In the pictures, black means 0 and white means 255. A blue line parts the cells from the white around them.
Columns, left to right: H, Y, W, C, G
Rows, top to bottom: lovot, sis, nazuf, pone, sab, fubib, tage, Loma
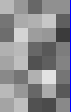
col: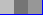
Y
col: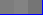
G
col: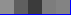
G

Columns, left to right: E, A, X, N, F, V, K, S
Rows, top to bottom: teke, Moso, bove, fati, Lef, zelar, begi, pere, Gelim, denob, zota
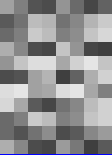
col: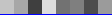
F
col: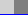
S
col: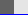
V
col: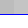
K
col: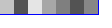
A
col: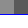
V
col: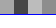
N

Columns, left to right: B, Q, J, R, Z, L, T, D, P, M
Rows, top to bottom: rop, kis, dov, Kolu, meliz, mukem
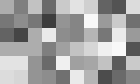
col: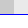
P
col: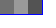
M
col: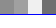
Z
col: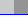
Z
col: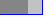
L

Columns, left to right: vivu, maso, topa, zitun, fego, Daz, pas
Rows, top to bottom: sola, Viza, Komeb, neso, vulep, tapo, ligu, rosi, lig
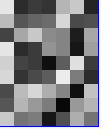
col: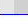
vivu
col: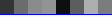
zitun
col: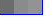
zitun
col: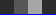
maso
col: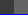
topa
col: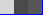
vivu
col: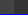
maso

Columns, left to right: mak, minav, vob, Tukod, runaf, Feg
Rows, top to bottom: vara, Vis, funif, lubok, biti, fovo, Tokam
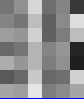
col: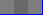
Tukod
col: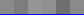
runaf
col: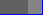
Tukod
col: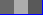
mak
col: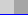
Feg
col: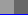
mak

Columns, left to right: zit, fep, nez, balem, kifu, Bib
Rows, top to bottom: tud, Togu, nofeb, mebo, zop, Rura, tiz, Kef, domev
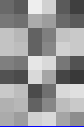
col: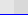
nez
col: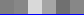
balem
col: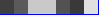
Bib
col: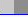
Bib
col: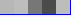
fep
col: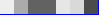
nez

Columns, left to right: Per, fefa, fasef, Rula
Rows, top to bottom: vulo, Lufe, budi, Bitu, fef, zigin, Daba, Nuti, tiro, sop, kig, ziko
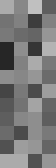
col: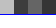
fasef
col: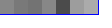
fefa
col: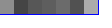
Per
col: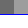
Rula

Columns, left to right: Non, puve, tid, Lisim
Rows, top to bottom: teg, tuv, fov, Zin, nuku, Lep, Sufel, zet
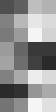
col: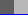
puve
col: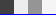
tid
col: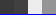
tid

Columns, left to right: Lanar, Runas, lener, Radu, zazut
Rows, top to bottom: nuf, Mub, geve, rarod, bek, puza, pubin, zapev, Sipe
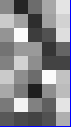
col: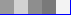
Runas
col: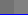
Lanar

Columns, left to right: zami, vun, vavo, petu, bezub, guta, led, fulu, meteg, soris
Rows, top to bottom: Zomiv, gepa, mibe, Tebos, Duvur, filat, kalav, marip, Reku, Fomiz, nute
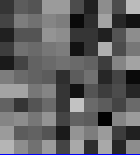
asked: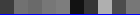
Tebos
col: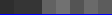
led
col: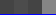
meteg

